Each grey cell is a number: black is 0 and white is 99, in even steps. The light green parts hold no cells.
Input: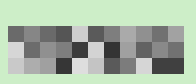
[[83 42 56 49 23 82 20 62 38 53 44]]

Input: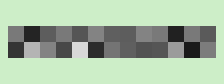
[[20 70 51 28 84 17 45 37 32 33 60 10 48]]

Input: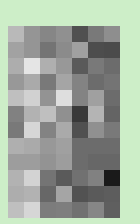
[[63 58 45 54 62 30 29]
 [59 66 47 64 51 42 45]
 [50 69 74 56 22 70 39]
 [68 66 59 62 42 42 42]
 [69 82 45 35 44 50 10]
 [74 83 48 49 44 52 37]]

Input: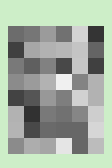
[[25 65 69 71 76 39]
 [54 60 69 93 51 69]
 [69 19 47 44 52 80]
 [54 67 64 89 40 73]]

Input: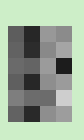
[[38 17 53 64]
 [37 15 55 60]
 [38 16 55 61]]

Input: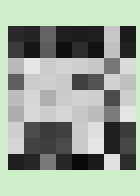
[[23  8 36  6 17  7 75 13]
 [37 79 80 78 25 32 81 75]
 [67 84 79 83 77 73 48 89]
 [83 26 24 29 78 89 12 27]]
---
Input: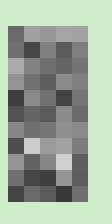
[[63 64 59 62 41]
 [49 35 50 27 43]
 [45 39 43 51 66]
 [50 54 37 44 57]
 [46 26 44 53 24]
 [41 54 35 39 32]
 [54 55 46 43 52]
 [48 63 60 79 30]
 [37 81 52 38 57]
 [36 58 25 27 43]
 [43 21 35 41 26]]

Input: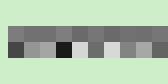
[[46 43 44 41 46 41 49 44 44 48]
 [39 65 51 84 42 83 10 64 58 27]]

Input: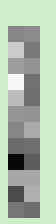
[[54 52]
 [47 79]
 [57 61]
 [44 96]
 [43 73]
 [57 58]
 [66 52]
 [43 41]
 [36  3]
 [65 65]
 [68 29]
 [42 46]]

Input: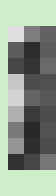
[[38 49 86]
 [36 17 36]
 [41 20 27]
 [31 30 77]
 [34 39 82]
 [30 23 68]
 [32 16 47]
 [30 18 58]
 [46 27 19]]

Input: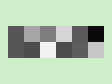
[[ 4 35 83 49 64 33]
 [77 36 29 94 30 33]]

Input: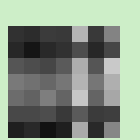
[[51 22 70 22 23 17 19]
 [27 15 30 19 16  8 15]
 [78 33 67 35 27 30 33]
 [68 46 70 46 40 44 47]
 [65 39 77 39 49 38 42]
 [24 23 35 22 30 28 28]
 [52 16 66 12  7 16 12]]

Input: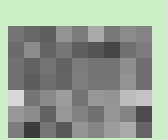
[[51 54 47 66 48 57 37 40 45]
 [48 44 27 33 37 46 39 54 42]
 [43 55 45 45 48 38 45 38 44]
 [43 57 46 46 49 39 43 36 44]
 [76 73 57 59 45 61 53 45 84]
 [29 51 58 44 50 59 38 54 59]
 [39 66 61 52 57 34 46 23 48]]

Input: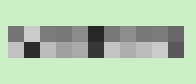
[[40 48 47 55 47 15 54 47 48 79 45]
 [34 79 73 67 76 21 66 62 73 17 75]]
